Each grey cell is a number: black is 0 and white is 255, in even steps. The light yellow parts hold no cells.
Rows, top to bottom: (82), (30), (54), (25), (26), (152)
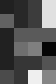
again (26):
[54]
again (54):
[90]

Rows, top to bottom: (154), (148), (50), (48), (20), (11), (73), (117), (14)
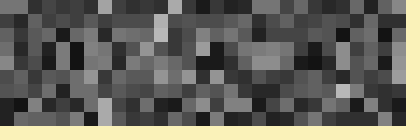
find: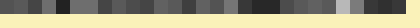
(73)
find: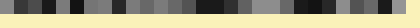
(20)
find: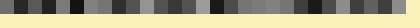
(48)
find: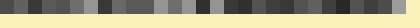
(11)
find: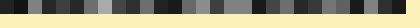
(117)

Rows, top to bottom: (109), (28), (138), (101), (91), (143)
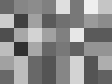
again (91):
[84]
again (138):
[90]
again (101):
[148]

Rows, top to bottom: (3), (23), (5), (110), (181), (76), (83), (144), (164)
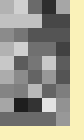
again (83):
[126]
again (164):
[106]
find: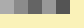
(76)
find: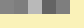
(83)
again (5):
[84]
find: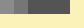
(5)
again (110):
[112]

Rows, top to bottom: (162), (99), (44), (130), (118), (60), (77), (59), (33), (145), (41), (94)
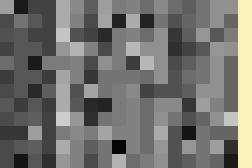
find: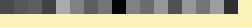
(41)
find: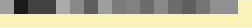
(162)
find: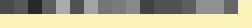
(77)

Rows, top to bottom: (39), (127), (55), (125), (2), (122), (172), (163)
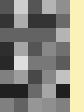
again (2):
[120]
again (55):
[99]
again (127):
[52]
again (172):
[32]
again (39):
[85]
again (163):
[128]

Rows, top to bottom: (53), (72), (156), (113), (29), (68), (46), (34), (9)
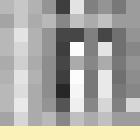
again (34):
[214]
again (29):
[171]
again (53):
[148]
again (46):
[120]
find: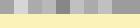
(9)

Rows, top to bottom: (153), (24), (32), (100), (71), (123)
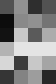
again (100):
[228]
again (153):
[82]

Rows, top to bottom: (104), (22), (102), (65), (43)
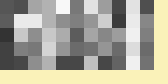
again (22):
[234]
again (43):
[71]
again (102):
[200]

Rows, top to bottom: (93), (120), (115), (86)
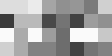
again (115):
[250]
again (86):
[130]
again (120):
[186]

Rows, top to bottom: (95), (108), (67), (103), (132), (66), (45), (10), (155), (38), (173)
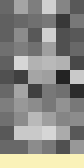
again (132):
[178]
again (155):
[140]

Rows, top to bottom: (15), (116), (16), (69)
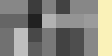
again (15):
[135]
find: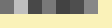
(16)

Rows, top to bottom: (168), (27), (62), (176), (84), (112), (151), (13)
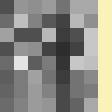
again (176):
[66]
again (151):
[123]
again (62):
[79]
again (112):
[115]

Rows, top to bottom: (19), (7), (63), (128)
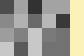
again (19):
[163]
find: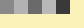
(7)
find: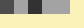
(19)

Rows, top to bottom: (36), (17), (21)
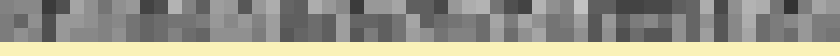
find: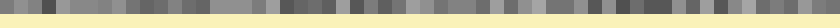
(21)
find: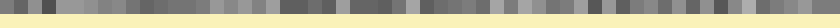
(17)

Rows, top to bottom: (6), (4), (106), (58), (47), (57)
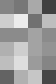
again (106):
[139]
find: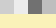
(4)

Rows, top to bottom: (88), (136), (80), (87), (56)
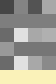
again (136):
[126]
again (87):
[118]
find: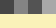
(88)
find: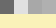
(80)

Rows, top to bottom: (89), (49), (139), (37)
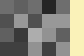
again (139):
[96]
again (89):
[110]
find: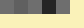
(89)
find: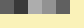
(139)

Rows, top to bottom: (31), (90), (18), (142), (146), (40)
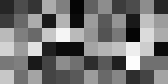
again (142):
[11]
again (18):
[186]

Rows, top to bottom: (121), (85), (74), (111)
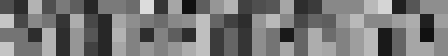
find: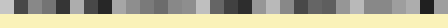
(85)
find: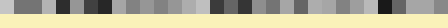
(111)
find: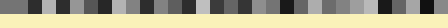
(74)
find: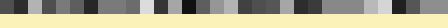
(121)

